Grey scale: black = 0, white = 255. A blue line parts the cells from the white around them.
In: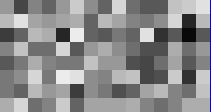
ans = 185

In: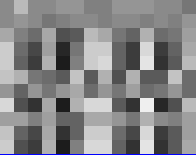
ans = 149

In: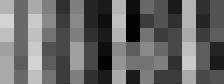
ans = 82

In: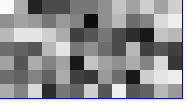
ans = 238

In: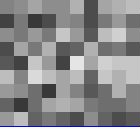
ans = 110
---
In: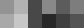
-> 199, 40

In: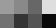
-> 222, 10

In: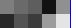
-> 228, 18

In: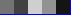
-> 207, 20

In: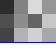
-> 218, 44

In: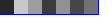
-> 200, 39

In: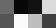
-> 250, 8

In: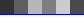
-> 204, 50

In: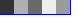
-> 238, 51
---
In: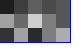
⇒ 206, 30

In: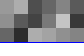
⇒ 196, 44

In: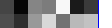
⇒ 248, 6

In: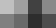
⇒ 192, 45

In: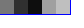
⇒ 191, 14

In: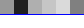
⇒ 218, 31

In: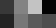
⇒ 195, 4

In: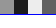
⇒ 237, 27
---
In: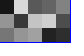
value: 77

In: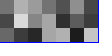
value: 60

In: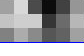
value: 183

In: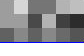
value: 44

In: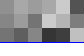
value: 125

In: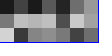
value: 162

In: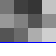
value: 141

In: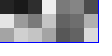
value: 176
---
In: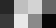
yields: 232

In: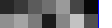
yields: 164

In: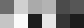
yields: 250

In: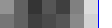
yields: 97

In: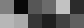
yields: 171

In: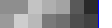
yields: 205
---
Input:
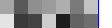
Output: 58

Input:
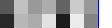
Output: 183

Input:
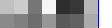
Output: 128

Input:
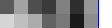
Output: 191

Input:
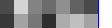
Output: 163

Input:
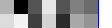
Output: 242

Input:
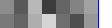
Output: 100

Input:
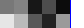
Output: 186

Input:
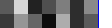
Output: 150
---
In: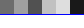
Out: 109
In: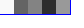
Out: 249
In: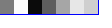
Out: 124
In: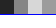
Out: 37
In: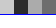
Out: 203
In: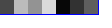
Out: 72
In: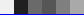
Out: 240
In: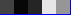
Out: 66
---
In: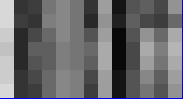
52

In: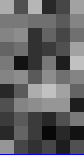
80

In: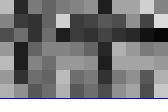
40

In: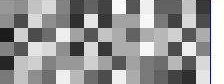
142

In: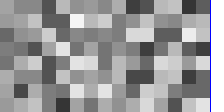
136

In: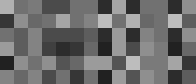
113
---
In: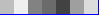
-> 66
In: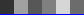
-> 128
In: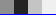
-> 36
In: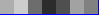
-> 79
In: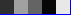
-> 100
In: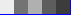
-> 176
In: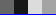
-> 23
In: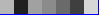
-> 106
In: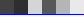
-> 88
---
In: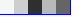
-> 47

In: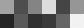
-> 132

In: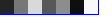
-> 217

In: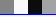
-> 12

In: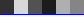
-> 82

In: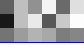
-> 145

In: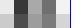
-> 169

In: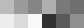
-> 133

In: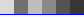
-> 190
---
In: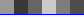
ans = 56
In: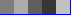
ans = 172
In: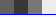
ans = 55
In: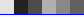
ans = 34
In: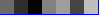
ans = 46
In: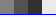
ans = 82
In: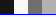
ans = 248
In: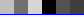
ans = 112
